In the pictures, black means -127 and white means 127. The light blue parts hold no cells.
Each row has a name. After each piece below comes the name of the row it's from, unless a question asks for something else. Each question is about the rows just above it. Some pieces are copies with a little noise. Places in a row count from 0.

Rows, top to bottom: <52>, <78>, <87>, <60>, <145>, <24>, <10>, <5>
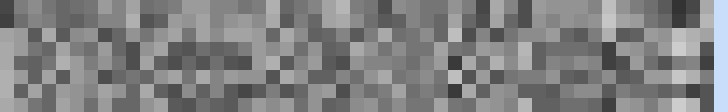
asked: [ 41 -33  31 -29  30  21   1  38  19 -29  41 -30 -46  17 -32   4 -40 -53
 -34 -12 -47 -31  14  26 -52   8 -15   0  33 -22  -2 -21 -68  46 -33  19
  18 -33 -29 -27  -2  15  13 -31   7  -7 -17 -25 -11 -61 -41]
<10>
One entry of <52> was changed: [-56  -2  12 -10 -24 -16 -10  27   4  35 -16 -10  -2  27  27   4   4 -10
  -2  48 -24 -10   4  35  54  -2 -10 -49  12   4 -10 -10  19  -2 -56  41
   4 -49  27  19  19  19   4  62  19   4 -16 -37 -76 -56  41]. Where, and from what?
45, [-2]
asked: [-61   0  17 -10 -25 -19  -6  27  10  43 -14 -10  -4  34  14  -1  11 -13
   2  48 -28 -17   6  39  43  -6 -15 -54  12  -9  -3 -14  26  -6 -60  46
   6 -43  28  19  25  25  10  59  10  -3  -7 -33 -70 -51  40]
<52>
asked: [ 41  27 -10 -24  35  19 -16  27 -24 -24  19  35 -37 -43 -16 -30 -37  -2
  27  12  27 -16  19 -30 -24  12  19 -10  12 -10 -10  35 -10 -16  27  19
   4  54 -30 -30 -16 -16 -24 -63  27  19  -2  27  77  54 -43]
<5>
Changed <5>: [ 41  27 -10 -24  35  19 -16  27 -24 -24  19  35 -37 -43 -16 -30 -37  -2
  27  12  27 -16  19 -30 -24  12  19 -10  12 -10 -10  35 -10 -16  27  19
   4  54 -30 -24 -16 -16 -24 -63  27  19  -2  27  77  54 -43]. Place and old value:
39, [-30]
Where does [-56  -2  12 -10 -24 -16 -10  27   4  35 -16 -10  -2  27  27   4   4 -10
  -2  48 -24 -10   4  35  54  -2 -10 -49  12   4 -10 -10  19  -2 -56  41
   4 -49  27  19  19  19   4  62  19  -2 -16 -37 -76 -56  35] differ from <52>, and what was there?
50, [41]

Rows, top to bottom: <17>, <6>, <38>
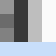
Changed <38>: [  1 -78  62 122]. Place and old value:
1, [-71]
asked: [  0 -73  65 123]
<38>
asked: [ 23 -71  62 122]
<17>
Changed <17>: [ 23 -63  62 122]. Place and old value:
1, [-71]
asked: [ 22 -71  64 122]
<17>
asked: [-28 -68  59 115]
<6>

